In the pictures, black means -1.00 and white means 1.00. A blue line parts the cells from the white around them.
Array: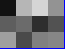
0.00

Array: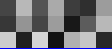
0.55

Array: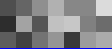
0.22

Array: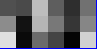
-0.97

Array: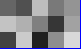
0.11

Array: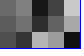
0.22

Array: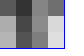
-0.02

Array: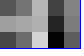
-0.98

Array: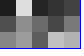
0.51

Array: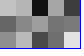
-0.14
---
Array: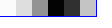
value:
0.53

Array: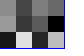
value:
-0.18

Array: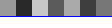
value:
-0.06

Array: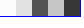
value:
-0.57

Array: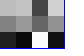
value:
0.64

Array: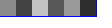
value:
-0.64

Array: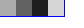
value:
0.68
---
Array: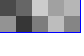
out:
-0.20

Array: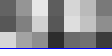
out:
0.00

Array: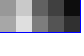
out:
0.58

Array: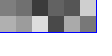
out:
-0.12

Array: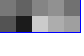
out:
-0.23

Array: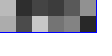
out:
-0.64

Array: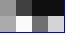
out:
-0.50

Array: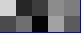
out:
-0.70
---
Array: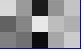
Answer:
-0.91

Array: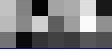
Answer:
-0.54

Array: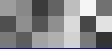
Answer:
0.65

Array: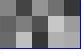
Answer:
-0.58

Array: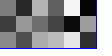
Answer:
0.47

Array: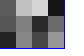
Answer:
0.06

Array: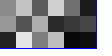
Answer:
0.48
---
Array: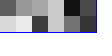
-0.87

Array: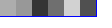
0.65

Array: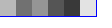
-0.55

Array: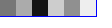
0.13

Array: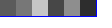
0.11

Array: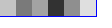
0.12

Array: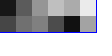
0.34

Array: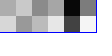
-0.94
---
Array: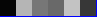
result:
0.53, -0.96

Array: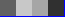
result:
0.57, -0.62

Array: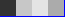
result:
0.79, -0.61

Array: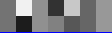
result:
0.89, -0.78

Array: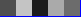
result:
0.54, -0.79

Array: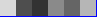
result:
0.70, -0.61

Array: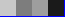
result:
0.57, -0.80
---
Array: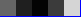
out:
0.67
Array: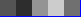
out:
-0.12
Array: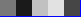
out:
-0.45
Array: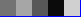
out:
0.63
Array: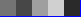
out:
-0.67
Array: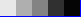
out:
-0.96
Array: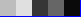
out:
-0.92
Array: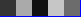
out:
-0.15
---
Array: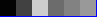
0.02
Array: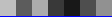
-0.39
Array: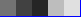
0.48
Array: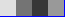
-0.57
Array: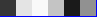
-0.80
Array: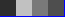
-0.05
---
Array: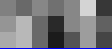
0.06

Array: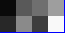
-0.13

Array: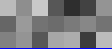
0.58

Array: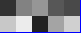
0.18

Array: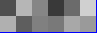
0.05

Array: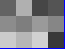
-0.45

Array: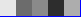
0.08

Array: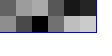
0.33

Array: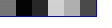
-0.69
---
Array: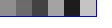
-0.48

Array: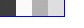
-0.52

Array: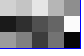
0.00

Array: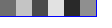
-0.41

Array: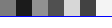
-0.37

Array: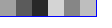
-0.69

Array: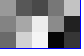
0.65

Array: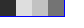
-0.65

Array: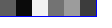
0.90

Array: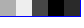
0.87
